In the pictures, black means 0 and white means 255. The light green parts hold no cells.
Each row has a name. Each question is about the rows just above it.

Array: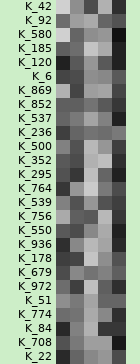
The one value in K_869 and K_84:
[177]
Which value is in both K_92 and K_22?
[101]

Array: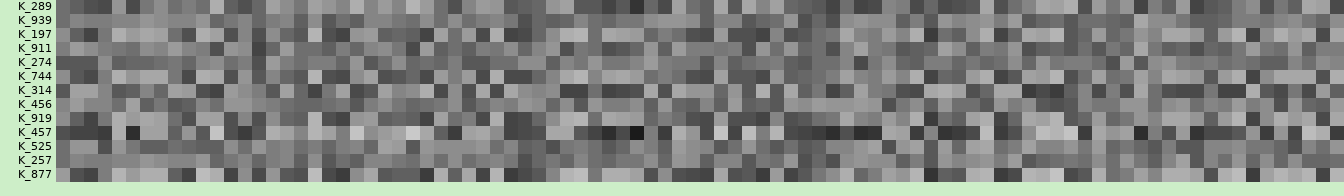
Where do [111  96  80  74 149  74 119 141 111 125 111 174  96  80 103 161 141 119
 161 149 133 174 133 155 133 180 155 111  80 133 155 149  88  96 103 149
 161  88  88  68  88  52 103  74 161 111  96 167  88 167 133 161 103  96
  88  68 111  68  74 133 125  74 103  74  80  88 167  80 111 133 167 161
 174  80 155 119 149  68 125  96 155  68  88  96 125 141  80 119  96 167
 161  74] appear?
K_289
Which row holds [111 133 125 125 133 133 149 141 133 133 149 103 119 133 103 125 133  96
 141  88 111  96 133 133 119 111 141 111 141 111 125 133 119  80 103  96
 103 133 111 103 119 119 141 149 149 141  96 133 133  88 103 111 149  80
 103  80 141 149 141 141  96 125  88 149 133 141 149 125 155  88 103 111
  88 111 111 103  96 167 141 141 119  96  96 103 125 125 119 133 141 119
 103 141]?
K_939
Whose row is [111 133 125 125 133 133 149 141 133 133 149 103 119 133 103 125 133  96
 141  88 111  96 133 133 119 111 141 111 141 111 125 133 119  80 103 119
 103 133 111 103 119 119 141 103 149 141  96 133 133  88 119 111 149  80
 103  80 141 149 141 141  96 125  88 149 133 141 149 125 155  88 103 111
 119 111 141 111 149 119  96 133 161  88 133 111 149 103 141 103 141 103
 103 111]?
K_257
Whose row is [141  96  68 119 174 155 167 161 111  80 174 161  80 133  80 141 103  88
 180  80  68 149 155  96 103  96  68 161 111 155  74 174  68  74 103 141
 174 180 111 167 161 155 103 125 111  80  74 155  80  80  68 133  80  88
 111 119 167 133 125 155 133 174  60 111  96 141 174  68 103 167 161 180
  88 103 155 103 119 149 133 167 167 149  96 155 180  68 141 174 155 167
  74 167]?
K_197
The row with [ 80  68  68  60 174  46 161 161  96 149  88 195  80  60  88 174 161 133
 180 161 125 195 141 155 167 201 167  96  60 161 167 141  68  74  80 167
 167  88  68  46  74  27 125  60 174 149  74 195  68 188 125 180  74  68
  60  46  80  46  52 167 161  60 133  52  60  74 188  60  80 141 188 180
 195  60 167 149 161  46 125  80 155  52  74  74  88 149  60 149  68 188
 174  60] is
K_457

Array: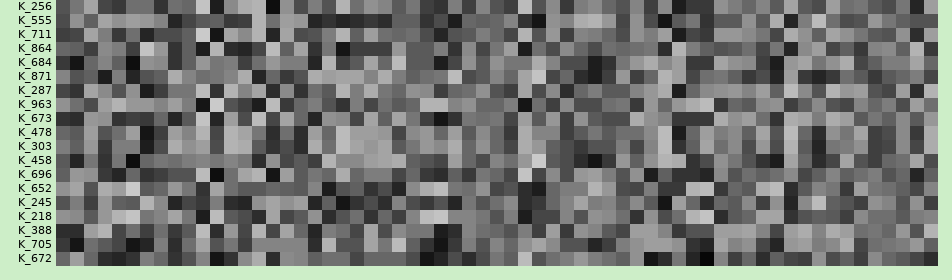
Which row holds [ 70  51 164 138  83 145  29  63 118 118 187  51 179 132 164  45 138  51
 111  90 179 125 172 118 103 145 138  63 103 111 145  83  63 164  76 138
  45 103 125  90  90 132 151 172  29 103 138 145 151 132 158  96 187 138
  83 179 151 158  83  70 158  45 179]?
K_287
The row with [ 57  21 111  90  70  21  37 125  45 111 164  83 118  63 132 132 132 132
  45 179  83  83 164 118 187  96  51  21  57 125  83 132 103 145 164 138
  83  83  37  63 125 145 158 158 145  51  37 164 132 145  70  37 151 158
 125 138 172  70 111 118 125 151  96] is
K_705
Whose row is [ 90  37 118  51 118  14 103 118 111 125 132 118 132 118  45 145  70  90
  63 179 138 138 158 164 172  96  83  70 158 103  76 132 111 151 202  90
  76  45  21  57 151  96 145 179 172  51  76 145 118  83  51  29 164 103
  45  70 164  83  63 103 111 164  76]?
K_458
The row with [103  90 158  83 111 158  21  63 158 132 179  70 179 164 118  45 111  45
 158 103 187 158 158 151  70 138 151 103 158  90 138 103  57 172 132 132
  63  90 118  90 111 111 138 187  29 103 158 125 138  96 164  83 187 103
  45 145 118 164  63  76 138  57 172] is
K_478
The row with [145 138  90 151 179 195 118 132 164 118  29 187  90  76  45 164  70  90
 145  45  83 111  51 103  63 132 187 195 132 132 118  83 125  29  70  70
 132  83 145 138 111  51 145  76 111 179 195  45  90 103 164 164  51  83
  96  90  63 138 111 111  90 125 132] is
K_218
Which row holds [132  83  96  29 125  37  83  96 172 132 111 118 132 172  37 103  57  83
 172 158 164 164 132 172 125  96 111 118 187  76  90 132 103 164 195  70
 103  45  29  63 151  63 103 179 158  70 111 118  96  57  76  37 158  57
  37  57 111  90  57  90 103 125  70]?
K_871

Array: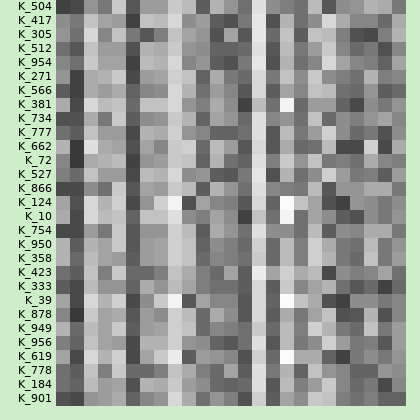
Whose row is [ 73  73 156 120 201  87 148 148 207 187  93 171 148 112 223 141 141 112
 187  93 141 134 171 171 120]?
K_754
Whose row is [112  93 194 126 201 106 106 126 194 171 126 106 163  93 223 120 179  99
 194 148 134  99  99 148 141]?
K_778

